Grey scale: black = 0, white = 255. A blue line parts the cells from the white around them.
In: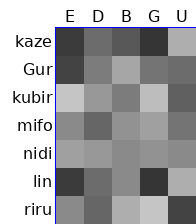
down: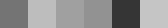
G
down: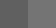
U
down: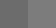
D
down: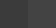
E
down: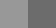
D

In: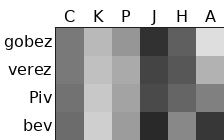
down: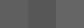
H
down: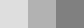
A
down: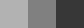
A
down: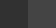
J

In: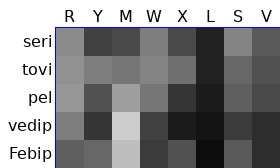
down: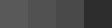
V
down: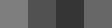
Y
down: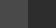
V

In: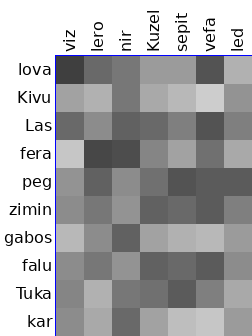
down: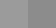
led
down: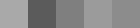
led
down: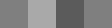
led
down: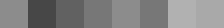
lero
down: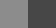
lero
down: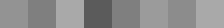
led

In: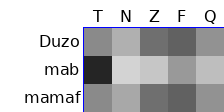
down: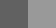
F
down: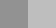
Q
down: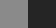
T
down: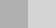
N

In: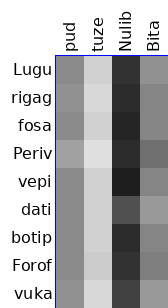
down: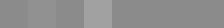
pud
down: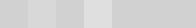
tuze
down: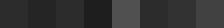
Nulib
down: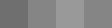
Bita

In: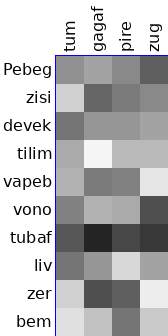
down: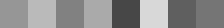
pire
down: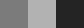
gagaf
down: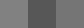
tum
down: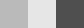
zug
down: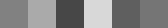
pire
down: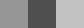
gagaf

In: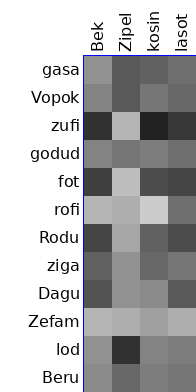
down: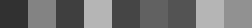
Bek
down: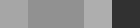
Zipel
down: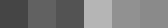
Bek
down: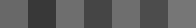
lasot

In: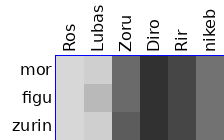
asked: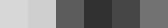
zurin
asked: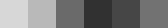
figu
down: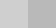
Lubas
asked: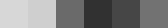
mor

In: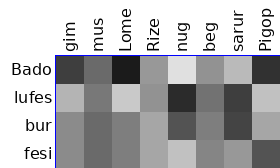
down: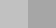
Pigop
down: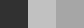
Pigop
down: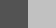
nug
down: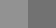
beg
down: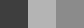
gim
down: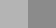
gim

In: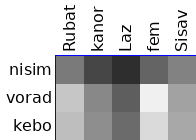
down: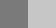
Rubat
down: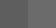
Laz
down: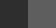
Laz
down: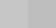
Rubat
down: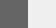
fem

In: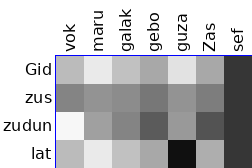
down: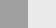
maru
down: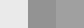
maru
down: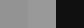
guza
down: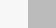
vok
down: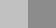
galak

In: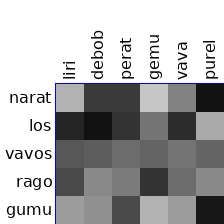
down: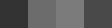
perat
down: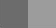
vava
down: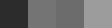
vava
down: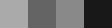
purel
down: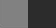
vava
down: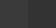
perat

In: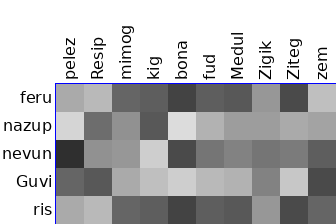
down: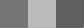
fud
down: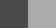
Ziteg
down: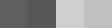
kig
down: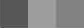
Medul
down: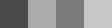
Ziteg
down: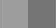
Zigik

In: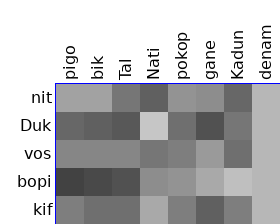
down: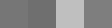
Kadun
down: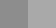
Nati
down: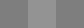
pokop

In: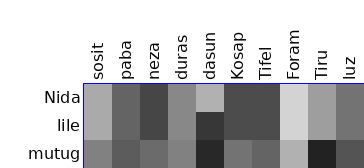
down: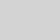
Foram
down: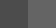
Tifel
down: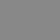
duras

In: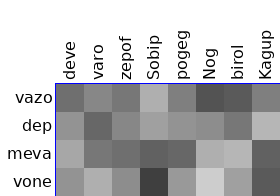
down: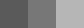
birol
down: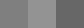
pogeg
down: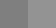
pogeg
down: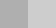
Nog

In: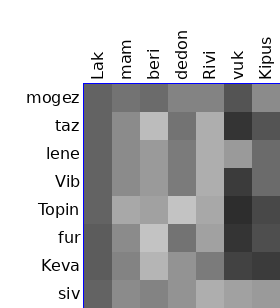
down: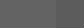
Lak
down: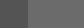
Kipus
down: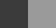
Kipus
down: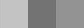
dedon

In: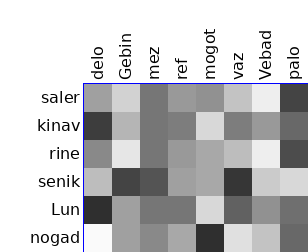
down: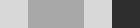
mogot
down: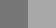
ref
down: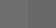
palo
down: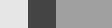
Gebin

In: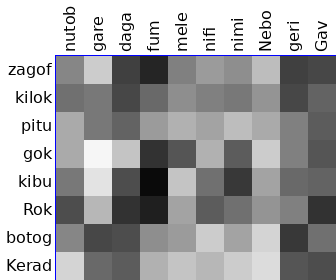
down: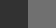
Gav
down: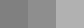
mele
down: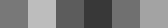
nimi
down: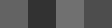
Gav
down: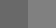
geri

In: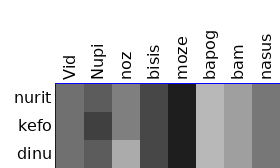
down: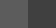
Nupi
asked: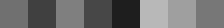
kefo
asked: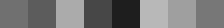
dinu

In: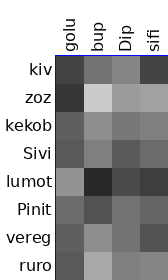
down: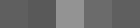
golu
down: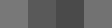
Dip
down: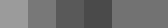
Dip
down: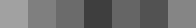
sifi
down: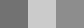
bup
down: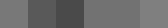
Dip
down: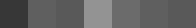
golu

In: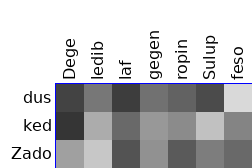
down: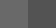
laf
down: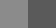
ropin
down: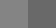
feso
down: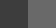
laf
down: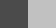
Sulup

